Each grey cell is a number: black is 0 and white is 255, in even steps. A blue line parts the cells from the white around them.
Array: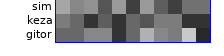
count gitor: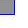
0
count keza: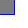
3
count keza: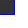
4
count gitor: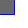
3
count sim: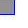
1

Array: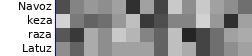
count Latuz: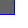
2
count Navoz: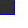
1
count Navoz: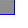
3
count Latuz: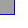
4
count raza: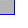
1
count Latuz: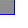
3

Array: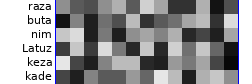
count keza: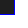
2
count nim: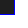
3
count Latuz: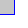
3

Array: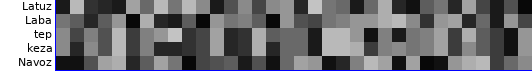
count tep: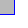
3
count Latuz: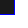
5
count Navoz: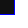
6
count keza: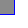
4

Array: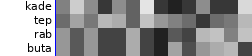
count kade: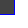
0
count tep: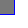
2
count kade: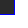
0
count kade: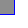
3

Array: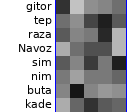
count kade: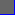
2
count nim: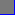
3
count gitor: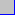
1

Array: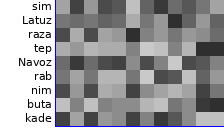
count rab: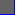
1
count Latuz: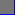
3

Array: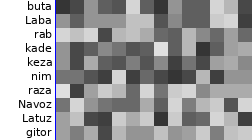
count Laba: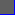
3
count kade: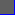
4
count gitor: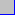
2
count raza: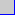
2
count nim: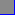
0
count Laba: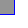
4
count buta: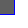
4

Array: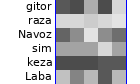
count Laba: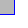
2
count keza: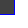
0
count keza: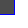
3
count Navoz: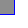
2
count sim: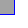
4
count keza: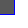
2
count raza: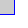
1

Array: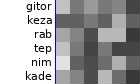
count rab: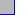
2
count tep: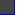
3
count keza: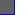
4

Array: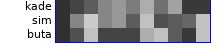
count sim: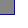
2
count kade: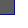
1
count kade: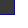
2
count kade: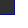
1
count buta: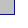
3
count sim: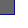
1
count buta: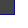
3

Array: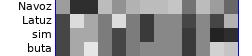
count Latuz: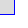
2
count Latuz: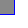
3
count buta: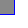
4
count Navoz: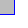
4

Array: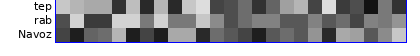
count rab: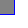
4
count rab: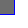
2
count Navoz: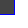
3
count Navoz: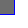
3
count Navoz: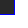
2
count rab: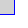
4

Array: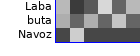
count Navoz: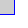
1
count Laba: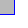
2
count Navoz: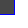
5
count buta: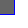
3
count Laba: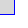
1
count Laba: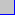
0

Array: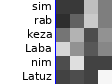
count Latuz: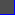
1
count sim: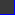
2
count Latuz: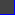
2
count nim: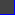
2

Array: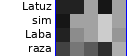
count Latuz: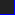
2
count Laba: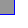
1
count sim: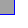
3
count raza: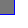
1

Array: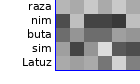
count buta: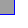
1
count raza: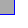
3
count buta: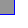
2
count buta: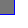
0
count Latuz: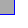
2

